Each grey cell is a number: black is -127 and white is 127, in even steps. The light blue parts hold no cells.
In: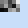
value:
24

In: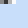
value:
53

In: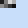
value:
-73

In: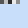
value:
-82

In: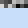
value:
74

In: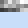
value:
-29

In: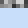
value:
37

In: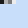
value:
-4
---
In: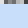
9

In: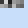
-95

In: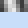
105

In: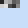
36

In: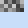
10

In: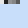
19
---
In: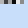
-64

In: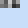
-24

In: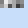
79

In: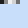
12

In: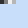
1

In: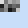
6

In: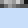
-16

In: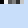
115

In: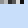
60

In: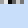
105
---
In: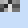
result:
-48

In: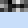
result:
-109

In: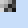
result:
-95

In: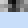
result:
3

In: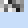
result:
-43

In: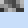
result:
-28
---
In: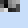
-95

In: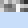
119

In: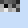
35

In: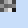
45

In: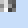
123

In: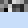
-25

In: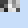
89

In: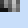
-49
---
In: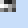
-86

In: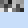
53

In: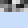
84

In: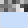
-10

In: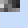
-38

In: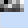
79
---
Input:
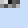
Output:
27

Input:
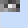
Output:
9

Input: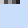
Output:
25

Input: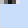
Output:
-106

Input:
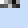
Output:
69

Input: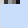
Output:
25

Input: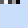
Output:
-74

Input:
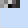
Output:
-114

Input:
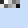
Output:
33
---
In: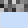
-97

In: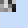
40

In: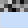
54

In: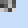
-74

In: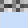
37

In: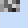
22

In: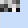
-34
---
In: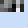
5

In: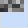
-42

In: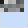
44

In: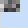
-37

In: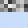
-73

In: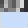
-8

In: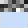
-7

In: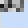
-62

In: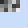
20
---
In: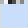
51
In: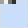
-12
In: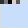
-37
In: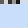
-34
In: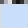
22
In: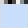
15
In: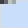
-22
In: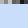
9
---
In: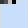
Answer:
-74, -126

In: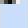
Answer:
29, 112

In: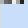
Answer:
50, -91

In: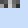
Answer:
-51, -82

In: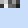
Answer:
51, -99

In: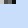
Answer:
75, -111
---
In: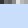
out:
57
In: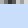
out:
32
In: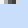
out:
-63
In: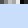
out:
-120
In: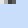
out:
-64
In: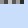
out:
29
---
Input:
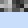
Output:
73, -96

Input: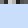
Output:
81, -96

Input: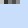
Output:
68, -77

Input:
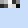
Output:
119, -118

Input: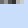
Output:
76, -77

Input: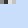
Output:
96, -74
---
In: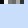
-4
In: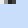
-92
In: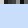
-73
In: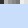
23
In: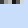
58
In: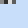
94
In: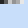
73
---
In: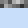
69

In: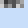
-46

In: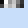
67

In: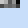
-38

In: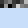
-85

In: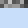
-28

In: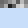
-36
